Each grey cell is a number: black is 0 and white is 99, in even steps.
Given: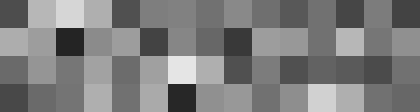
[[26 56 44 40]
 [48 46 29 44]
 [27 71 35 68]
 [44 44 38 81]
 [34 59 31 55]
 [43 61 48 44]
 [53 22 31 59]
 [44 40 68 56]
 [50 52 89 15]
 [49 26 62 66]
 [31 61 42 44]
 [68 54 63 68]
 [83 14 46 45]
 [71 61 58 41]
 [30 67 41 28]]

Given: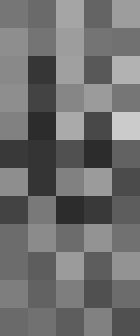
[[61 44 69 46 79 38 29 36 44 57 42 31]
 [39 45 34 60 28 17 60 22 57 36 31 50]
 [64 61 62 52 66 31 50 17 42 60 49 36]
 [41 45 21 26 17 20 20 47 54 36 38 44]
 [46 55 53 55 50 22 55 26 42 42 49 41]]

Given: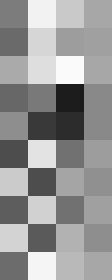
[[65 62 65 53 53 61 56 62 55 65]
 [78 61 97 11 17 44 64 44 69 72]
 [94 83 86 47 22 88 30 81 35 95]
 [48 41 66 40 55 30 79 36 82 42]]

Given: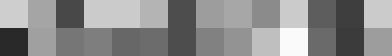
[[79 61]
 [24 23]
 [36 41]
 [79 97]
 [54 74]
 [65 57]
 [61 50]
 [30 30]
 [70 42]
 [79 40]
 [79 49]
 [28 46]
 [64 62]
 [80 16]]

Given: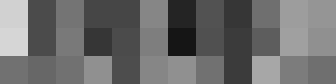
[[58 56 43]
 [61 62 48]
 [43 36 65]
 [21 23 23]
 [32 31 44]
 [14  8 56]
 [52 49 52]
 [27 29 30]
 [27 21 56]
 [45 47 44]
 [29 29 40]
 [81 83 44]]

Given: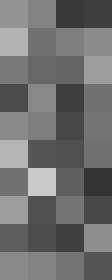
[[24 54 61 44 45 44 20 28 55 33]
 [22 49 39 24 28 31 37 45 25 45]
 [51 44 40 53 49 33 78 31 30 51]
 [57 69 47 29 53 70 44 61 36 53]]
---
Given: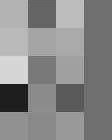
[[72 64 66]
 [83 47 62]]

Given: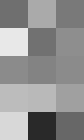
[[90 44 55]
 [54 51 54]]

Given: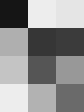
[[68 21 23]
 [76 33 59]]

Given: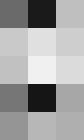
[[78 87 80]
 [75 93 85]]

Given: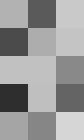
[[29 67 76]
 [75 75 53]]

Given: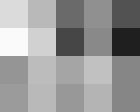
[[97 81 27]
 [58 73 64]]
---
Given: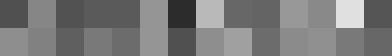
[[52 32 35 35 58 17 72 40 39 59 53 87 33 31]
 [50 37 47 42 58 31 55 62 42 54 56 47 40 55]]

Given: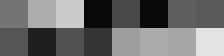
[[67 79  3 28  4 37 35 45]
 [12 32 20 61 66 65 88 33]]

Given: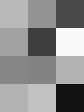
[[57 28 72]
 [24 97 63]
 [51 70 52]
 [75  7 69]]

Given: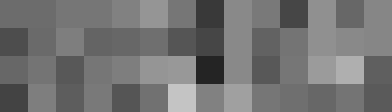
[[42 46 46 50 58 46 22 53 47 27 56 40 52 42]
 [41 49 39 40 43 33 27 53 38 45 56 53 52 30]
 [45 34 46 49 58 59 14 53 34 46 60 68 37 40]
 [49 36 47 33 44 76 50 62 46 43 40 45 35 26]]

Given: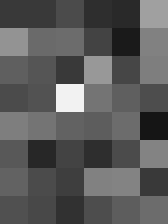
[[22 29 18 16 62 22]
 [41 42 26 10 50 57]
 [33 22 59 27 49 37]
 [32 94 45 37 30 29]
 [45 38 36 42  8 49]
 [15 26 18 29 51 34]
 [29 24 50 51 22 38]
 [28 19 30 36 42 31]]

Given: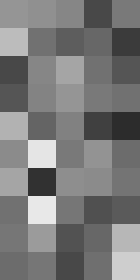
[[56 52 28 47 58]
 [44 36 40 23 73]
 [52 64 44 33 28]
 [51 58 47 44 33]
 [39 50 25 17 69]
 [89 47 57 42 54]
 [19 55 54 45 64]
 [90 46 31 35 44]
 [60 32 40 71 46]
 [46 28 43 80 42]]
